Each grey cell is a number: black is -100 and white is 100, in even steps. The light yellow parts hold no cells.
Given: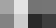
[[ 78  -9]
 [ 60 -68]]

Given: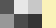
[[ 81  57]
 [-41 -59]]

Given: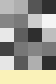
[[ 37 -33]
 [ -4  61]]

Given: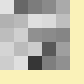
[[-19  -3]
 [ 45  75]]

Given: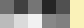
[[-50  -8]
 [ 71  89]]

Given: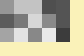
[[53 53]
 [-5 69]]
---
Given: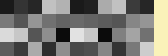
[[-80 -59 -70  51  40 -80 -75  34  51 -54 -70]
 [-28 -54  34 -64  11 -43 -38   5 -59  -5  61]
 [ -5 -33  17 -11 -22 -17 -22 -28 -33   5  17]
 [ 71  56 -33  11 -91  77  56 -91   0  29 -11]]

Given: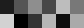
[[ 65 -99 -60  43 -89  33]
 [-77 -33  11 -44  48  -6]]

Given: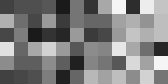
[[-49 -44 -38  -2 -75 -20  44  27  49  10  65  -8]
 [-49 -38 -38 -32 -80  -8 -60  32  92 -65  86  54]
 [ 10 -26 -26  10 -26 -75   4  -8 -32  70  27  92]
 [ 76 -20  32  65  21 -32  10   4  81  32 -14 -70]
 [ 38 -14 -44  21 -54  -8 -20 -20  27  38  15  49]
 [-44  -2 -80 -60 -70  21 -54 -44  21  54  38  49]]

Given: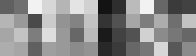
[[-25 -13  90  69  42  79  64 -85 -64  47  90 -19 -54 -48]
 [ 42  20 -42  59  15   3  53 -59 -36  30  -2  36 -13  53]
 [ 36  30 -25  25  20   9  15 -69 -54 -19  -7  69 -31   9]
 [ 30  53  -2  74  20 -19  47 -80 -48 -36  64   9  -7 -19]]

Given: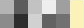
[[  9 -65  64 -23 -11]
 [ 41 -28  52  87  25]]

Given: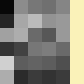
[[ 36 -66 -54 -60 -54]
 [-60 -48  -7  -2 -17]
 [ 63 -27 -22 -27 -38]
 [-94  10  -7 -12   4]
 [-71  31  47  15  20]
 [ 26  36 -17 -32  20]]

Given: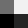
[[-100  -71]
 [ -14   89]]

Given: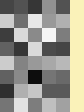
[[-24 -58  71 -41 -46]
 [-46 -36 -58  14 -36]
 [ 60 -13  82  20  38]
 [ 60   3  20  32  44]
 [-24   8 -90  -8 -18]
 [-63  38  55 -30 -30]
 [-52  71   8  92  -2]
 [ -8  77  -2  50  26]]

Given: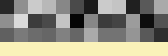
[[-25  -4 -15 -20   1 -20  33 -10 -10  17 -30 -64]
 [-69  12  59  44   6 -42 -80  59  54 -75 -30  33]
 [ 12  71 -53 -42  54 -96   6 -53 -47  22 -90 -36]]
